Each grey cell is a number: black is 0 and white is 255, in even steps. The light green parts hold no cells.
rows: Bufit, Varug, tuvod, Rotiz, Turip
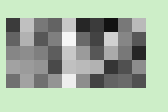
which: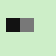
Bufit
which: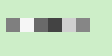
Varug

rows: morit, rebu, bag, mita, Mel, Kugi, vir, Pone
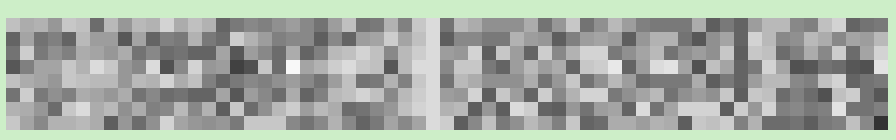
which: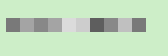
Pone
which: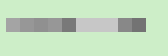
Pone

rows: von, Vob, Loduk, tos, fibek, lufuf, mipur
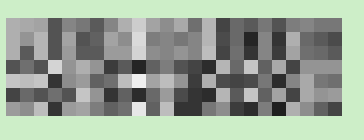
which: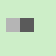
lufuf
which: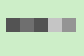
lufuf

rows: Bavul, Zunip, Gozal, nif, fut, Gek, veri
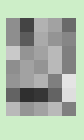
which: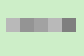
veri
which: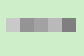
Gozal
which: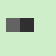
Gek

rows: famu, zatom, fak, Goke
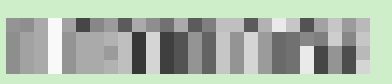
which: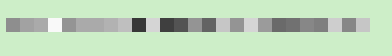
zatom
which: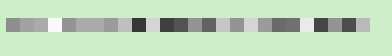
fak
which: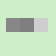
zatom
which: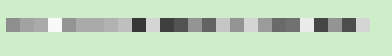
Goke
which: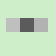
famu
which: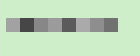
famu

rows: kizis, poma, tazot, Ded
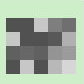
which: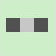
Ded
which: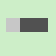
poma

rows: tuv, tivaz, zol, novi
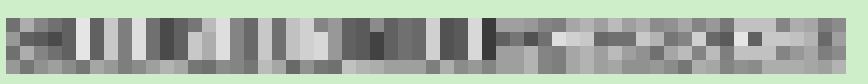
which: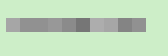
novi
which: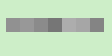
novi
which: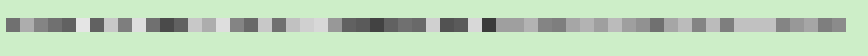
zol
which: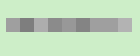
novi
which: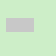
tivaz

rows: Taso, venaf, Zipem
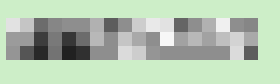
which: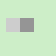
Zipem
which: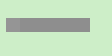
Zipem
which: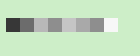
venaf
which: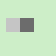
Taso
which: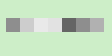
Taso
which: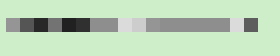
Zipem
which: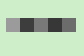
venaf

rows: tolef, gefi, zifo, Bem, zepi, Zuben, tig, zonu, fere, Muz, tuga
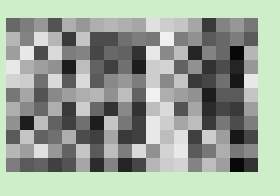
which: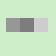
zepi
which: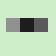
Zuben
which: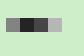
tuga
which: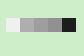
Zuben
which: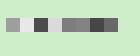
zifo
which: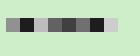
Bem

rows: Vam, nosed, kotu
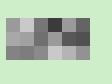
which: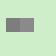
kotu
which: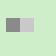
kotu

